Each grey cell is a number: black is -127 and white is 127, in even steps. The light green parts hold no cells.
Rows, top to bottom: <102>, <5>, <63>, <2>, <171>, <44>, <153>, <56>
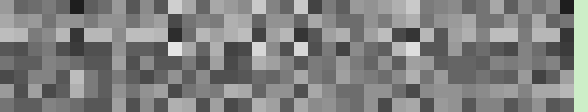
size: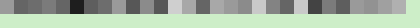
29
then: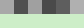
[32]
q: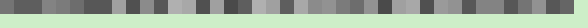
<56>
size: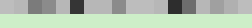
18
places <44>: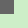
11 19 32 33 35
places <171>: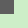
1 2 17 28 31 34
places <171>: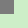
4 13 22 25 36

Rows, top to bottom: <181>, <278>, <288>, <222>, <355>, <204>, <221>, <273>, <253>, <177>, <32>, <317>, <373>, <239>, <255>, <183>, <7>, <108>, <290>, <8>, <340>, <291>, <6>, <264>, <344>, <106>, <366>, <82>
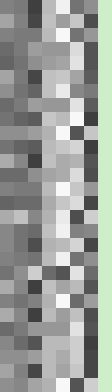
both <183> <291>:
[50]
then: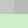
[120]
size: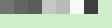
7
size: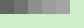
5
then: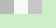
[23]
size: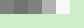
5
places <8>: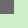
3 6

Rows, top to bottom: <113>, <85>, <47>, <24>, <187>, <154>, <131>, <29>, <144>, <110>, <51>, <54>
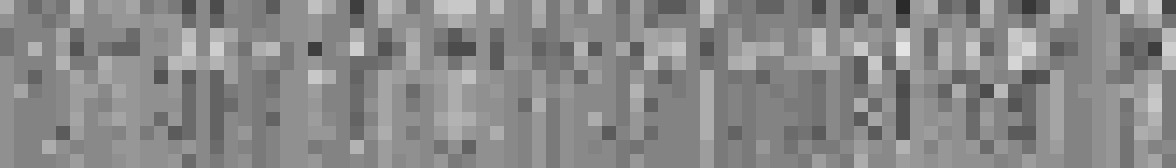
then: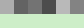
[-28]
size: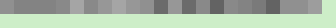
23

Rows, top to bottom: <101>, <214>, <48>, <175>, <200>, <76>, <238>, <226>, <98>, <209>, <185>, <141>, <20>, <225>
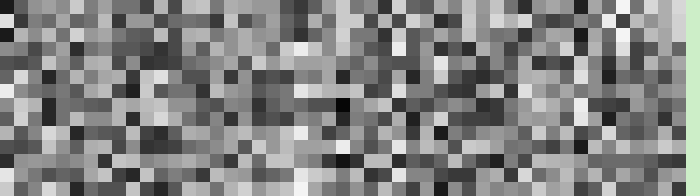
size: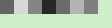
7
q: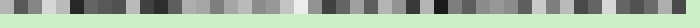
<209>
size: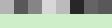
8
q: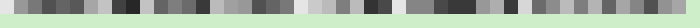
<20>
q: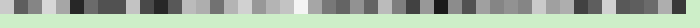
<225>
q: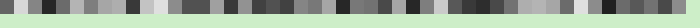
<76>

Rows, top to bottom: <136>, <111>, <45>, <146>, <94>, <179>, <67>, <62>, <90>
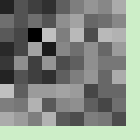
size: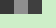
3
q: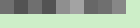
<111>
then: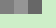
[43]
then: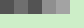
[-24]
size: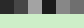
6
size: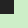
1

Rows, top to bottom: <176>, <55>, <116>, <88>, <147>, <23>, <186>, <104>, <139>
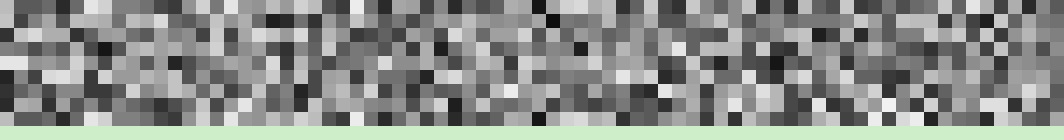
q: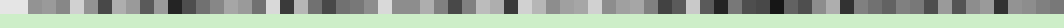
<147>
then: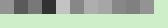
[-49]
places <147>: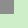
26 28 29 39 43 58 69 73
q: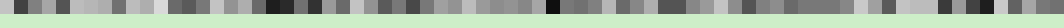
<55>

